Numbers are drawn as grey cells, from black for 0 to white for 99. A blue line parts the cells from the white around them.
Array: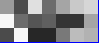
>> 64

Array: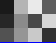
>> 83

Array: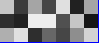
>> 8

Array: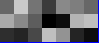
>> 74

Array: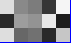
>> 11

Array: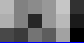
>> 10
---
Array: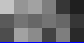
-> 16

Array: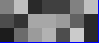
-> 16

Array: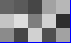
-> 63

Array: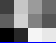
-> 90

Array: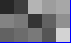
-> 82

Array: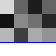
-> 57

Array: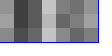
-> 49

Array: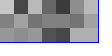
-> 68
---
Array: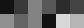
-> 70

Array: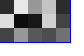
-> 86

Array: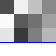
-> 93

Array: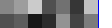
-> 75

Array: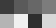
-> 84

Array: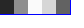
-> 83

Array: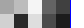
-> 86

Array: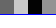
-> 57

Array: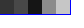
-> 54

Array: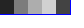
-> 67
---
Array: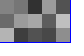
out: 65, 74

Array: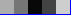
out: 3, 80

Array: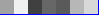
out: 40, 93

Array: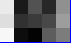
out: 23, 96

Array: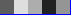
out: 67, 86

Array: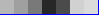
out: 15, 85

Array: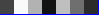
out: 7, 97
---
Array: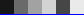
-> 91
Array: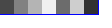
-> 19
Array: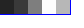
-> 71
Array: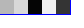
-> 20
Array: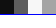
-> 64
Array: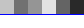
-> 16
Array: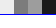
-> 10
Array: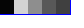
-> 25
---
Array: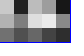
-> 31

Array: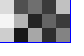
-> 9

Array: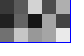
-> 77

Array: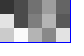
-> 97

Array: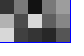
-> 25

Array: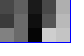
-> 41

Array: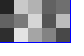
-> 88
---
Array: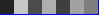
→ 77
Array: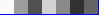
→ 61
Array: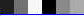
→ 44
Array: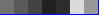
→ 35
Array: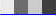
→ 42
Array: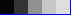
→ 20
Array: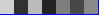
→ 19
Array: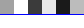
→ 99
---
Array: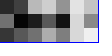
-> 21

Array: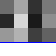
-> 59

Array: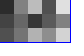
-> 31

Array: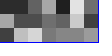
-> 25

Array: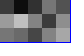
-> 46

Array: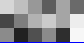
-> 54

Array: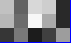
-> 21

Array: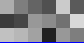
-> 75

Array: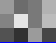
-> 32
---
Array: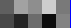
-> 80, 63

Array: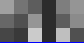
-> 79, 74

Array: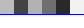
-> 94, 73

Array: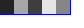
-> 89, 65

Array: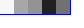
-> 96, 65

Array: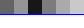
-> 78, 66
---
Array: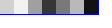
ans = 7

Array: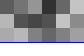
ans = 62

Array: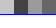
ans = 40

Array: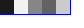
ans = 79

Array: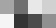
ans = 56

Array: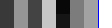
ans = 63

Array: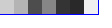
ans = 93

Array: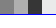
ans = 91

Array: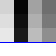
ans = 55
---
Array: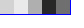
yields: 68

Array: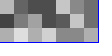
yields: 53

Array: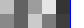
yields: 79

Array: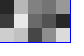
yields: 27

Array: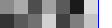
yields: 25

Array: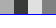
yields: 22

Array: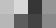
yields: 36
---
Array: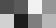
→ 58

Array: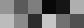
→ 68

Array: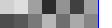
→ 62

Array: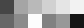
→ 94

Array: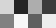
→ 23

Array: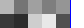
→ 58

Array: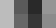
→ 58

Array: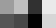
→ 91

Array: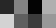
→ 68
